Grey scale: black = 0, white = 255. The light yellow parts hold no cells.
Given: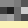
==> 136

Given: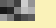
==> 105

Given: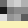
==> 193

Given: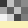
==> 194

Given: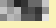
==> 118

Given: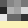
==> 134

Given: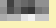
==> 65
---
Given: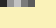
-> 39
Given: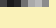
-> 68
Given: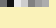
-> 113
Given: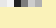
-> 231
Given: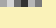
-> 167
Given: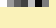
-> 253
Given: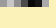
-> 155
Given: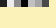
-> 32
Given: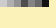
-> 204
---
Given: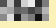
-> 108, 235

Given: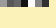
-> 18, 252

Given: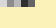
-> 185, 216

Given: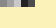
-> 201, 201

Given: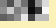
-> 158, 246

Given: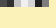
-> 240, 240
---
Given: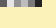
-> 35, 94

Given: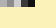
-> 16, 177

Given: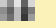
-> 214, 155

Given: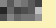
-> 66, 78

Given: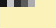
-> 172, 21

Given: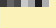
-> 174, 58

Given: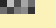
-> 110, 110

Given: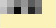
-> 121, 191

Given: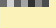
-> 77, 107

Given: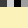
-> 158, 61
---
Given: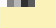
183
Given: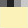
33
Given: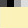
4
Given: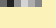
212
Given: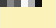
247
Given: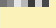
59
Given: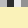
46
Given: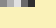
224
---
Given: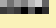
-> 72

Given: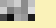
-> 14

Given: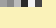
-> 136

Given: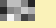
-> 243

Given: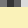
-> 52

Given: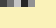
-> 117

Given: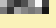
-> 50

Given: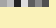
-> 192

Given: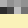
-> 71

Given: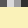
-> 218
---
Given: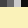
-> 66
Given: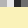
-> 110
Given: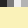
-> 124
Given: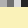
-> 111
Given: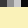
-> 56
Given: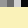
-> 106
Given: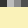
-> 79
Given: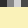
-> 73
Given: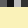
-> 50
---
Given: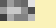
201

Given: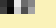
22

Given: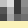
178

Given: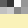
52

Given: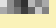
141

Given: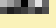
157
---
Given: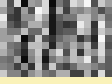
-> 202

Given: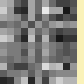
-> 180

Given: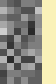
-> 126

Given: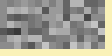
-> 140

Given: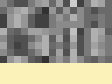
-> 138

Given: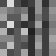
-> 76
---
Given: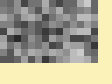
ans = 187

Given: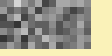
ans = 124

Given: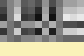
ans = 102

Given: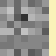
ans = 91

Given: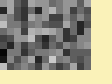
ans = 165

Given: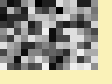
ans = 223

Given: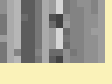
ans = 144

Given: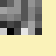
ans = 230
